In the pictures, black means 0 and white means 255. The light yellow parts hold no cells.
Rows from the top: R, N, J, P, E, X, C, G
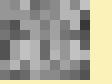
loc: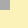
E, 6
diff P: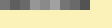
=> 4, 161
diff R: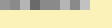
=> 5, 126

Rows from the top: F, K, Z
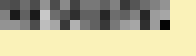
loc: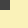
F, 8
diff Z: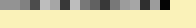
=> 8, 177
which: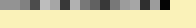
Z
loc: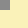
F, 7
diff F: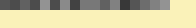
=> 3, 109
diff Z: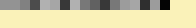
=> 5, 189

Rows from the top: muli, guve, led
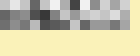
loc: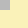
led, 4
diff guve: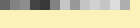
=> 4, 79
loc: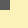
led, 6
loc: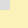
guve, 12

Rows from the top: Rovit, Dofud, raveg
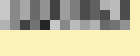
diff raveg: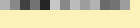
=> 13, 146
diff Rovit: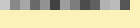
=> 13, 76
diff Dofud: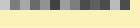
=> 2, 136
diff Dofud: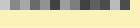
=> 9, 76
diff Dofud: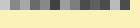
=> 5, 146

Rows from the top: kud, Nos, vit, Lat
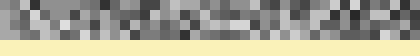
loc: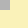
vit, 14
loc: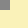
vit, 37
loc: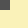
Nos, 24
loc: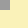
kud, 13
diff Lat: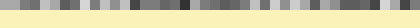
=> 32, 102

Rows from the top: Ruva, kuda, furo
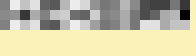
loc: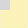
Ruva, 9
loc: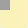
furo, 10
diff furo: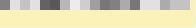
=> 2, 236

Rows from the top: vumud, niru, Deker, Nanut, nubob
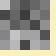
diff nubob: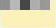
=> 1, 153
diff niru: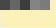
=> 5, 112
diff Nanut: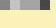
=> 5, 82
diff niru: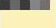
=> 1, 71

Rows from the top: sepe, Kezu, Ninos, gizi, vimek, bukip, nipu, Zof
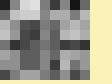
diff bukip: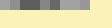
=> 7, 173
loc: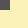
Ninos, 3
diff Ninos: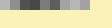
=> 6, 104

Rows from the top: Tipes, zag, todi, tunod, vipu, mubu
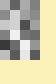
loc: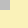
mubu, 1
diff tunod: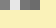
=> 2, 240
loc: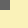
Tipes, 2
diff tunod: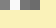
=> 2, 240
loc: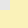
mubu, 3
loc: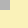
Tipes, 1

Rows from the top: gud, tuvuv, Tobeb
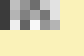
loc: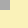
tuvuv, 4
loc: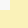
Tobeb, 4
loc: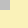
gud, 2
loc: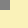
tuvuv, 3
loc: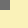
gud, 4
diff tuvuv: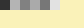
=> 1, 59

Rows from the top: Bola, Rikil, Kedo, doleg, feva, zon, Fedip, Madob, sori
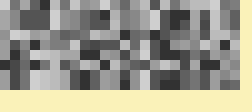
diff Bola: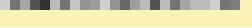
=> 4, 96
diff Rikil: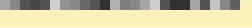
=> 4, 84
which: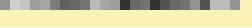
doleg
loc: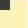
Madob, 18
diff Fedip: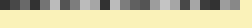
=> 21, 50
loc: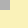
Rikil, 12

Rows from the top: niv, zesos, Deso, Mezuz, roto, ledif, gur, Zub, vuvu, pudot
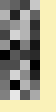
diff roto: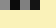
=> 1, 149
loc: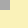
pudot, 4
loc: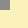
Zub, 3
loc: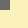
vuvu, 4
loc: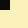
roto, 2
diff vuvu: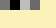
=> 3, 180
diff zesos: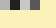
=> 4, 97

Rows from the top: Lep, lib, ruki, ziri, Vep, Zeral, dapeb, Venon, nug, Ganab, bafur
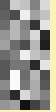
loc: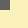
lib, 1
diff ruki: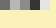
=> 3, 130

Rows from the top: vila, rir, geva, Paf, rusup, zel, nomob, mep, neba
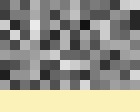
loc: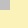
rir, 8
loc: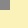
rir, 13
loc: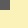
zel, 9

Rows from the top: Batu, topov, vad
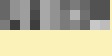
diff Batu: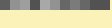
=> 1, 103
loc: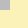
vad, 11
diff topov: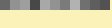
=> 10, 82
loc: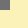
topov, 9
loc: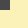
topov, 4

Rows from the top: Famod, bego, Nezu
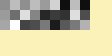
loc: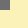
bego, 2
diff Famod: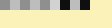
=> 5, 155
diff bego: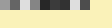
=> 2, 110
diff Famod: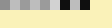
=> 3, 143
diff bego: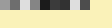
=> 5, 39

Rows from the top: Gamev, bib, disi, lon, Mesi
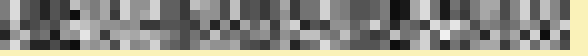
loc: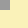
lon, 7
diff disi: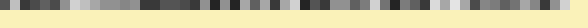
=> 41, 115
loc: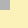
lon, 13
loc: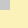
lon, 56
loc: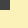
Gamev, 47
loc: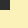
lon, 53
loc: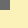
Mesi, 54

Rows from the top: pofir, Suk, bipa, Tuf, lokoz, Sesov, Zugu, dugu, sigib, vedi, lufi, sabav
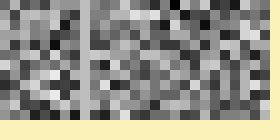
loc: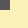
dugu, 24
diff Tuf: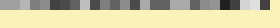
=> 6, 55
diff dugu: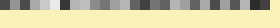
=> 11, 127

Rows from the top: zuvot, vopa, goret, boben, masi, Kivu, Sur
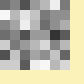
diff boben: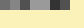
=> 7, 91
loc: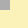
goret, 7
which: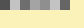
Kivu
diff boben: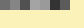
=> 4, 154

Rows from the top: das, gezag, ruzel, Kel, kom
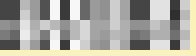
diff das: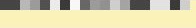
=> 6, 247
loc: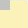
ruzel, 16

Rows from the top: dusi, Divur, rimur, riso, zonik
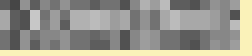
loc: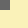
riso, 10
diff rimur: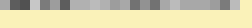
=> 23, 135
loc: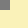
rimur, 5
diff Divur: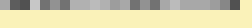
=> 6, 157

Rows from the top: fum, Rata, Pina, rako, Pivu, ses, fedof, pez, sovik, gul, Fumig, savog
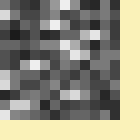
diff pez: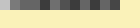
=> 6, 101
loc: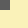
Pina, 1
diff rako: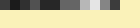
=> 6, 48
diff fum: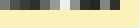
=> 11, 122
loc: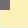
gul, 3
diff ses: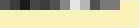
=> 3, 39

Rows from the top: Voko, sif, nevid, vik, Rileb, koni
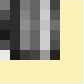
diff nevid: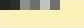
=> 1, 45
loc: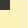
koni, 3
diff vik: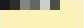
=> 6, 88
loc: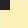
koni, 6

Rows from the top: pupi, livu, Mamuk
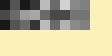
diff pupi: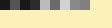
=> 4, 53
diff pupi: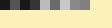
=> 7, 210
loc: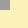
livu, 3
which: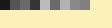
Mamuk
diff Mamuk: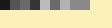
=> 9, 128

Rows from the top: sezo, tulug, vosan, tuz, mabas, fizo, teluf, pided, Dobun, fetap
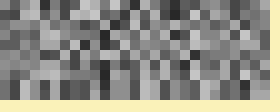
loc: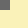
tuz, 14
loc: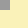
Dobun, 26
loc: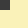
tulug, 13
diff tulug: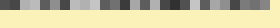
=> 18, 40

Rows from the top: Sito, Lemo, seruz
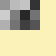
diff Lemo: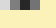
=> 1, 205
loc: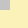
Sito, 3
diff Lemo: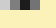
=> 3, 39
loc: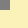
Lemo, 2
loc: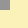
Sito, 1
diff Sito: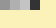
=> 2, 187
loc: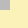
Sito, 2

